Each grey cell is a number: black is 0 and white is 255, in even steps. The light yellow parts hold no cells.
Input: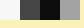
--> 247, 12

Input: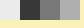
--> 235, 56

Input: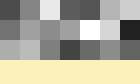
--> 255, 33

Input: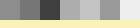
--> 237, 63

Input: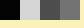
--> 213, 3

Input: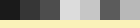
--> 220, 26

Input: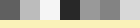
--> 245, 40

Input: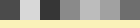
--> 216, 54
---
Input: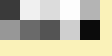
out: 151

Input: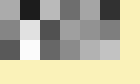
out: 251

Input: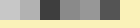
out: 178

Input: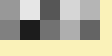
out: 128

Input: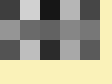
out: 83

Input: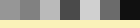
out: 186
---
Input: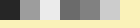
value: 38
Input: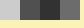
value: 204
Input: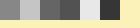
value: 135
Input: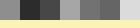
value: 142
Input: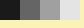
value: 26
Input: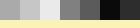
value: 170
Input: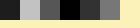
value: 29
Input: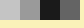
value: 196
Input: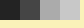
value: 35
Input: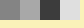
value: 132
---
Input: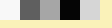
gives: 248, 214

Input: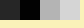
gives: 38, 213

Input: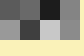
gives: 91, 139

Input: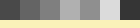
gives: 73, 53

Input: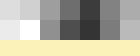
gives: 221, 186

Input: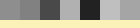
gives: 142, 165

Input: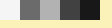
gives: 245, 24

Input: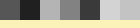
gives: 86, 195

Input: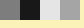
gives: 125, 165
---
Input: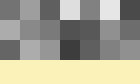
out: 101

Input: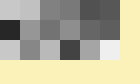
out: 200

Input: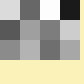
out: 139

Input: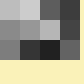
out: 125

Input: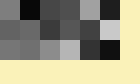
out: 118

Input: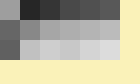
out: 96

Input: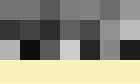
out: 180

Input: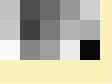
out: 249

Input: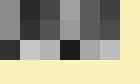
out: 49

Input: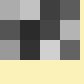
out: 153
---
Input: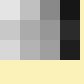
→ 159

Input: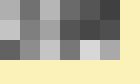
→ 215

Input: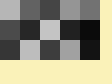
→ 161

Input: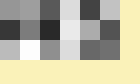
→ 104

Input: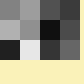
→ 53

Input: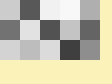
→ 63

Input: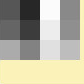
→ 224

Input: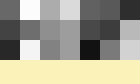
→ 122

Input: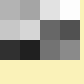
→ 115
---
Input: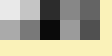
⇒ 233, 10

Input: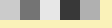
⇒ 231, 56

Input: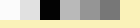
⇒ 251, 3

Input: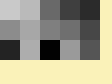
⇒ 201, 2

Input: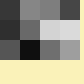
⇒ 218, 15

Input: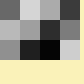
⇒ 213, 5

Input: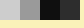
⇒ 205, 15

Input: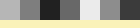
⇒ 235, 33

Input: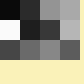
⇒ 250, 10
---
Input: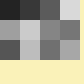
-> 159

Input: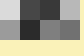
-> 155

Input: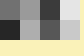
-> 38

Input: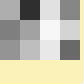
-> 127

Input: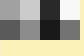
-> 90

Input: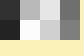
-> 35

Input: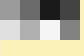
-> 224

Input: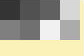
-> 127

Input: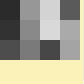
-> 50
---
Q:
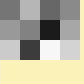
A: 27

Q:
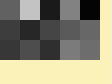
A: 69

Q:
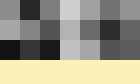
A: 84

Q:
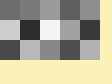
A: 245

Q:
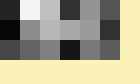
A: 183

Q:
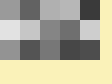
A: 133
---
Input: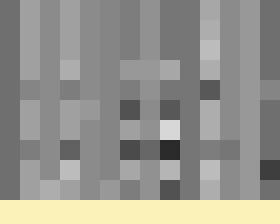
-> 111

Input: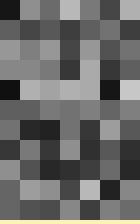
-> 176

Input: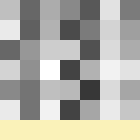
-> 123

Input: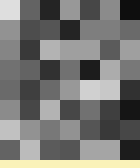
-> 14

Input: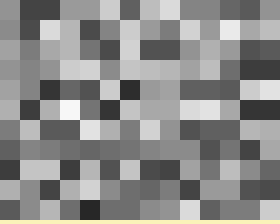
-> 147

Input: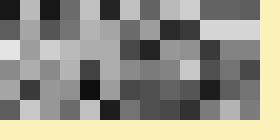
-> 93

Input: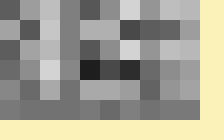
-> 184

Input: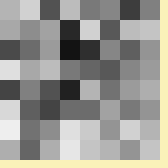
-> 128

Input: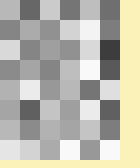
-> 111
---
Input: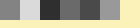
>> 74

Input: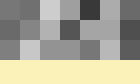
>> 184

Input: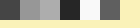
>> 249

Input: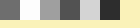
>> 212

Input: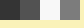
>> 248

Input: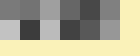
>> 88

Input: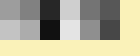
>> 143
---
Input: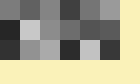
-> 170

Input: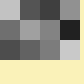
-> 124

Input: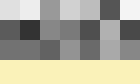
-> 98

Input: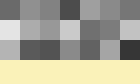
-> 83

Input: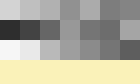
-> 185

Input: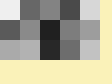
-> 40
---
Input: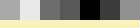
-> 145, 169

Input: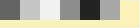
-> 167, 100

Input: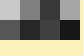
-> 166, 86

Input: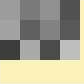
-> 82, 61

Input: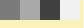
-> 241, 123

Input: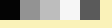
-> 90, 4

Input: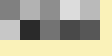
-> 186, 199
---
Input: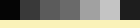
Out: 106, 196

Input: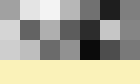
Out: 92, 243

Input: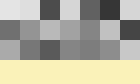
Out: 162, 228

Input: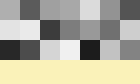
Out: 125, 240

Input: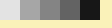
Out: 132, 227

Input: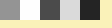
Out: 75, 254
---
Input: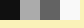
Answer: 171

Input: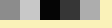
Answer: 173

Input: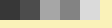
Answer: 166

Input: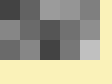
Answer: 155

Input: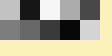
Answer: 212

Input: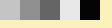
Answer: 196
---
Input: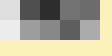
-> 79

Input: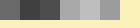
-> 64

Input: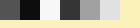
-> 13

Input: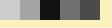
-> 164

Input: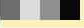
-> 220

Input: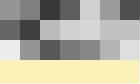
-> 128

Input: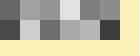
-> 161

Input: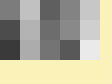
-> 193

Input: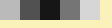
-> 81

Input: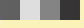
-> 222
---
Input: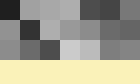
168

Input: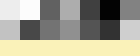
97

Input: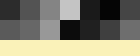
132

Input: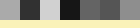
209

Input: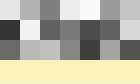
127

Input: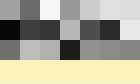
247

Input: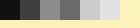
141
